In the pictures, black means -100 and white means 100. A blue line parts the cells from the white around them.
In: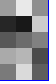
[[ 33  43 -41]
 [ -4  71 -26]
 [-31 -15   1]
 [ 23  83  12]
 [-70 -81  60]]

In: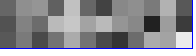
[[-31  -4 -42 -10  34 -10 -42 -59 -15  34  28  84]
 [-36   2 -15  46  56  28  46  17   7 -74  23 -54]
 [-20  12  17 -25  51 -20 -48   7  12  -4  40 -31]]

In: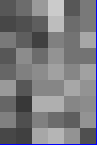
[[ -5 -26 -50   0 -10  31]
 [-44 -38 -26  48 -15  -5]
 [-32  10 -15  15 -10 -10]
 [  0 -38   0 -15 -26  15]
 [ 21 -32   5   5  31  15]
 [-20   0  10  26   5  26]
 [-32 -15  21  59 -32  -5]
 [-44 -50  31  42  15 -38]
 [-20 -56  37  37   5  10]]

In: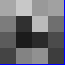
[[-29 -79 -67 -41]
 [-47   3  14 -52]
 [ 32  57  20  26]
 [ -3 -62  47 -13]]

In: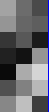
[[-58 -31 -80]
 [  6  50 -52]
 [ 28 -15 -42]
 [ 17 -20 -26]
 [-74 -86  17]
 [-37   1  44]
 [-92  34  67]]

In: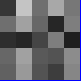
[[-64 -70 -46  -1 -76]
 [-24  20 -35 -52   5]
 [-19  26 -30 -35  10]
 [-13  26 -19 -70  -1]
 [-58  54 -13  32  -7]]
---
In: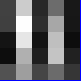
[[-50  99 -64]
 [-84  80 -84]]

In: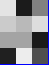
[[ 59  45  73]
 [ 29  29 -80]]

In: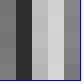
[[ -7 -64  46]
 [ -9 -64  48]]

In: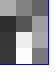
[[-64 -33  24]
 [-58  86  31]]

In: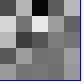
[[ 67 -10  82]
 [ 45 -53 -33]]

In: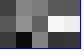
[[-32  14 -25]
 [-54 -91   1]]
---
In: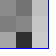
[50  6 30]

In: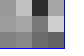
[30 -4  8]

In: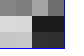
[-14 -79  56]

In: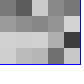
[-7 17 64 47]

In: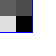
[-40  75]

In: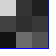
[-75 -63 -86]

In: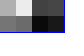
[-45 -92]

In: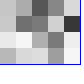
[70 64 37 70]
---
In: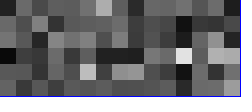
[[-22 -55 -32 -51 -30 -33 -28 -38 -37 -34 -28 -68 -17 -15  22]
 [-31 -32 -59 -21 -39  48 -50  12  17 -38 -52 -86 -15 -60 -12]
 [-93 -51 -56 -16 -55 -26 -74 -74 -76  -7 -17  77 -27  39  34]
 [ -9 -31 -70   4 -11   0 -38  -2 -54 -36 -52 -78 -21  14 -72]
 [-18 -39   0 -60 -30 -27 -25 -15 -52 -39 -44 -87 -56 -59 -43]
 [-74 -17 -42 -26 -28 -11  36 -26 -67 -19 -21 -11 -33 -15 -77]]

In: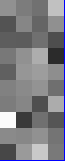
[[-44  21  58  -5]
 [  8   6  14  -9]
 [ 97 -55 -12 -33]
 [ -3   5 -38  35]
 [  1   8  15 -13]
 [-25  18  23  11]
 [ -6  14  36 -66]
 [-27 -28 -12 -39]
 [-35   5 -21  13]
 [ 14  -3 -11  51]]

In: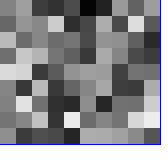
[[ 12 -54 -38 -43 -71  36  34  26   8 -33]
 [ -9   5  51 -59  84 -15   4  -9  69  86]
 [  1  77 -11 -62 -68  11 -70 -11 -12  61]
 [  4 -56  45 -55 -21   5  31 -51 -54  35]
 [ 71  66 -54 -29  15  25  22 -49 -10 -12]
 [-13  56  41  -8 -25 -55  33   4 -42 -53]
 [ 46 -15   6 -15  -8 -42  15  13 -25 -67]
 [-19  17   7  60 -64 -44  36 -43  73 -30]
 [  3  25 -52 -61 -40 -97 -73  21 -23  23]]

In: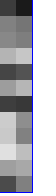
[[-41   0]
 [ 25  32]
 [ 76  49]
 [ 58   1]
 [ 60  11]
 [-51 -56]
 [ 23  43]
 [-46 -35]
 [ 41  55]
 [  7  -1]
 [  1  -8]
 [-53 -80]]

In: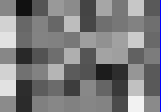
[[  9 -66   0   6   1   5   3 -41  90   8]
 [ 77 -65 -28 -16 -52   7 -21 -55  51 -30]
 [ 65 -11   2  42 -29 -36 -78 -65  18 -30]
 [  6 -69 -35 -14  37 -33  28  25 -24  -3]
 [ 77 -16   3   1  -6  24  14  26  60 -18]
 [ 65 -19   2 -19  48 -45 -13  -7   2 -13]
 [  5 -87 -33  20   9 -47  30  -6  56 -30]]

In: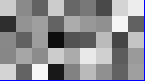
[[ 66 -22  93 -81   2  46  13 -23  25]
 [  6  30  10  60  34  83  63 -28  21]
 [  7 -24  23 -90 -36 -30  47 -46  54]
 [-64  15  25 -22  35  19  13  92 -24]
 [ 60   8 -23  60 -19  -6 -43  66  86]]

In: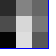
[[-97  74 -31]
 [-40  69  -6]
 [-67   3 -20]]
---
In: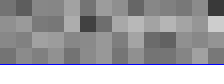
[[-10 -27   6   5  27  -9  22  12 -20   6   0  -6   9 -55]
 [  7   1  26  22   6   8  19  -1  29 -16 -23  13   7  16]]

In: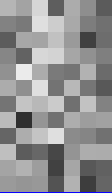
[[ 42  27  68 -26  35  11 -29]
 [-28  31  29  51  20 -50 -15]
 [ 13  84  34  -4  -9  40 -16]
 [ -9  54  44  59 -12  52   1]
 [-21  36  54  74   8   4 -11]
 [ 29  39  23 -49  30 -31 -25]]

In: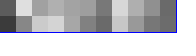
[[-28  75  26  38  28  24  -6  69  37  13 -17]]

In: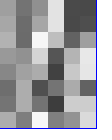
[[ 25 -10  13  78 -42 -43]
 [ 40 -16  93  49 -23  25]
 [  6  26  35 -49  57  80]
 [ -9  36 -10 -52  61  61]]

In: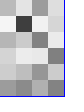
[[46 79 22 74]
 [43 59  2 84]
 [61 49 18 60]]

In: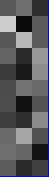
[[-31 -12 -65]
 [-32  45 -29]
 [-54 -81  11]
 [-39 -86 -35]
 [-17  30 -36]
 [-28 -68 -49]]
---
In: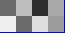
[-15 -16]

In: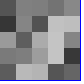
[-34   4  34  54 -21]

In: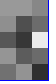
[ 20 -38  84]

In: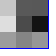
[ 55 -41  18]

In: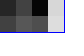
[-70 -32]

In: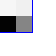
[93  4]
